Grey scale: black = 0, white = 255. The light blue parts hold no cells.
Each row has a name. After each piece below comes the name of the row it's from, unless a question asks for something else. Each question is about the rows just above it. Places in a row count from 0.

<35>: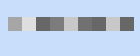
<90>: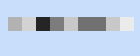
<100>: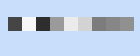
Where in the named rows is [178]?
<90>, 0
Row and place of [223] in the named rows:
<35>, 1
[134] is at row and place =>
<100>, 7
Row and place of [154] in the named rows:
<100>, 3
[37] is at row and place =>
<90>, 2
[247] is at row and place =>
<100>, 1

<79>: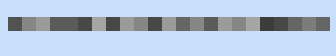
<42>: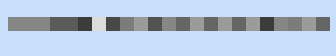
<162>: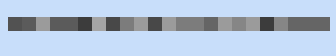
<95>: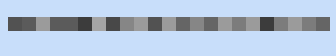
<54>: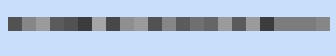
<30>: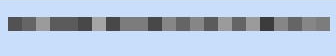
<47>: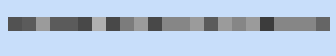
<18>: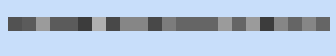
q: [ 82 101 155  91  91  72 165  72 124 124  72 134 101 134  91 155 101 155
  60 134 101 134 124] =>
<30>
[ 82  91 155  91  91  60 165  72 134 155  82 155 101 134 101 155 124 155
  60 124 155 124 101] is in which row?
<95>
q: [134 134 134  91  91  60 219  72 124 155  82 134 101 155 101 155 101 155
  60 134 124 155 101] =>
<42>
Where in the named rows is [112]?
<54>, 13
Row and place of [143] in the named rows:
<54>, 8

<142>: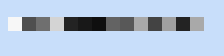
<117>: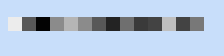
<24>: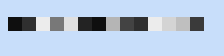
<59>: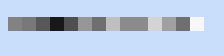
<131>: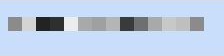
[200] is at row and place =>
<131>, 11
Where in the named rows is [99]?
<142>, 7
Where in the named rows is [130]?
<59>, 0
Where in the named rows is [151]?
<59>, 5
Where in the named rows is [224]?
<24>, 4

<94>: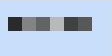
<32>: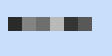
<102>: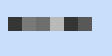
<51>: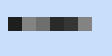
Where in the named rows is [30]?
<51>, 0
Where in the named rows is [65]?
<94>, 4
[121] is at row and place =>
<102>, 1

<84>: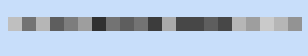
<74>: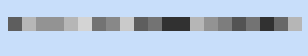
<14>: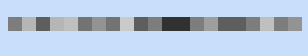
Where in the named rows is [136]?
<74>, 7
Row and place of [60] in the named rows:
<84>, 10
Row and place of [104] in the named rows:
<74>, 19
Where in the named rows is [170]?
<84>, 11
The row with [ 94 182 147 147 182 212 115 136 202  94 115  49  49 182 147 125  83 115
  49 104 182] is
<74>
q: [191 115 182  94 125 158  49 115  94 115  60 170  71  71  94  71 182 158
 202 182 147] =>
<84>

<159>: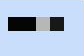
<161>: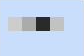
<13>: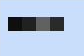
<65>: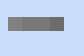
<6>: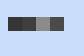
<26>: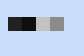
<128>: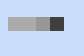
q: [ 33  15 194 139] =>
<26>
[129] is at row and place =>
<65>, 0

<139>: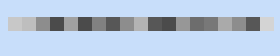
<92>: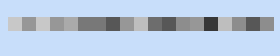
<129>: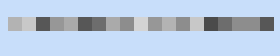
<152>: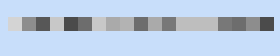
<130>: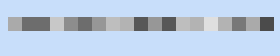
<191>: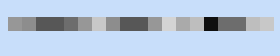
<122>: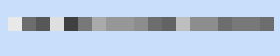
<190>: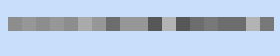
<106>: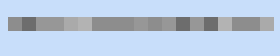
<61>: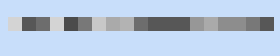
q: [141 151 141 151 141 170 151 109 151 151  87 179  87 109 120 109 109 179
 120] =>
<190>
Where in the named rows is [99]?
<122>, 11
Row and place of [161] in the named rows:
<139>, 4
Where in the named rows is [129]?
<139>, 6

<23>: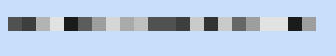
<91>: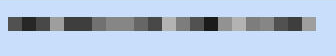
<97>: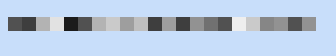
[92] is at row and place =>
<23>, 5
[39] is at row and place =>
<91>, 1
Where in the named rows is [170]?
<23>, 8
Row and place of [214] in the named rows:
<23>, 7

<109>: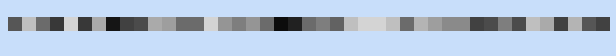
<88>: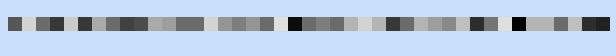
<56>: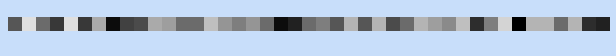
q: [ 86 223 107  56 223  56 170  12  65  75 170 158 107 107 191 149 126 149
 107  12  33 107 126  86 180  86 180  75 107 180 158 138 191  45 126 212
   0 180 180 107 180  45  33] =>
<56>
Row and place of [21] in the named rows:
<109>, 7
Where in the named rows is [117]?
<88>, 34
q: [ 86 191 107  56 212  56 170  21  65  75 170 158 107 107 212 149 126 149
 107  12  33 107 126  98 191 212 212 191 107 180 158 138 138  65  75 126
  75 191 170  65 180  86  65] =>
<109>
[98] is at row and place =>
<109>, 23
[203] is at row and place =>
<88>, 4

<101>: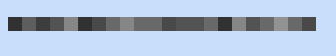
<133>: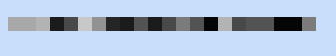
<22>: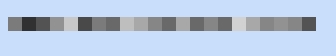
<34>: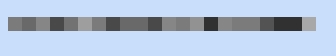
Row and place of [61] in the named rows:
<101>, 2
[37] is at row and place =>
<133>, 7
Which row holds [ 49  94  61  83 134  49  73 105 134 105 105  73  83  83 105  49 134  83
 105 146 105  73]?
<101>
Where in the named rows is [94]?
<101>, 1
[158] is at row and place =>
<34>, 5
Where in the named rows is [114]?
<34>, 4

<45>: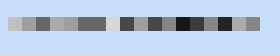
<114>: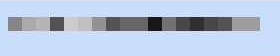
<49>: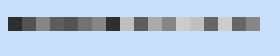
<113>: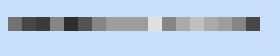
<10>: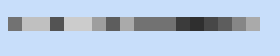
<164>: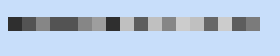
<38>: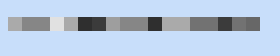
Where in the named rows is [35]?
<45>, 15
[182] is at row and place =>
<114>, 2
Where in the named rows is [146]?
<114>, 6
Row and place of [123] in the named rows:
<164>, 17
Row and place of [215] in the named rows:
<45>, 7

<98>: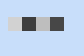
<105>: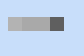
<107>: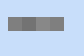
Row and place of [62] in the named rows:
<98>, 1
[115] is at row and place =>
<107>, 1
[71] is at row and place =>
<98>, 3
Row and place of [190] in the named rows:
<98>, 2
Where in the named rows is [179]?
<105>, 0
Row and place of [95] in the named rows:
<105>, 3

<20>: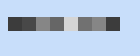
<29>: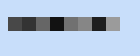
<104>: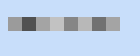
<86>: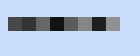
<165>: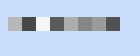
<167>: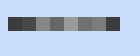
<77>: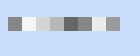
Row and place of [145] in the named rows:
<86>, 7
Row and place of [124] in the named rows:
<167>, 6

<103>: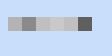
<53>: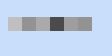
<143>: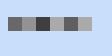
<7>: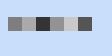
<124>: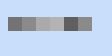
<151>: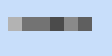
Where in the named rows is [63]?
<143>, 2
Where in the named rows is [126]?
<7>, 0
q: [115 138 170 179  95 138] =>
<124>
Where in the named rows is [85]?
<7>, 5
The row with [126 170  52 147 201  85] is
<7>
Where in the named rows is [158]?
<53>, 4
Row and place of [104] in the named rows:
<143>, 0

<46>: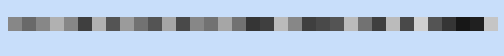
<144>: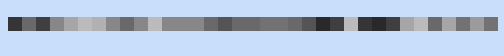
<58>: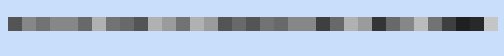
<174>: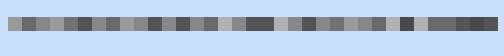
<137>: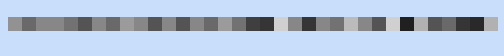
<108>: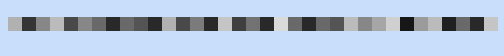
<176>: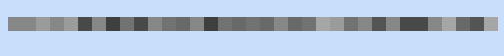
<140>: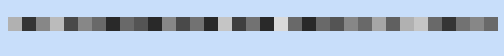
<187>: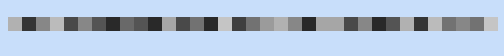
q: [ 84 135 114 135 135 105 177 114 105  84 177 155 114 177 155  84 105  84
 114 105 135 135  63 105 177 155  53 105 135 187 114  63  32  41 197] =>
<58>
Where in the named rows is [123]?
<108>, 13
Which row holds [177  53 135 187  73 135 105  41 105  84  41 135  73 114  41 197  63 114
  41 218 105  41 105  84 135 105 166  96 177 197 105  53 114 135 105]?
<140>
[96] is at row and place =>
<140>, 27
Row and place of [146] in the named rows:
<137>, 0

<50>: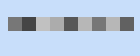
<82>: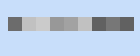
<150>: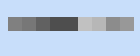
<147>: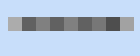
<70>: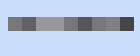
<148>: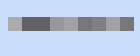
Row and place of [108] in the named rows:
<82>, 0
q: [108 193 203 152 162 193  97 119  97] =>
<82>
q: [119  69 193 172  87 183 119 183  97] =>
<50>
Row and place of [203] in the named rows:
<82>, 2
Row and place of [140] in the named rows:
<150>, 7

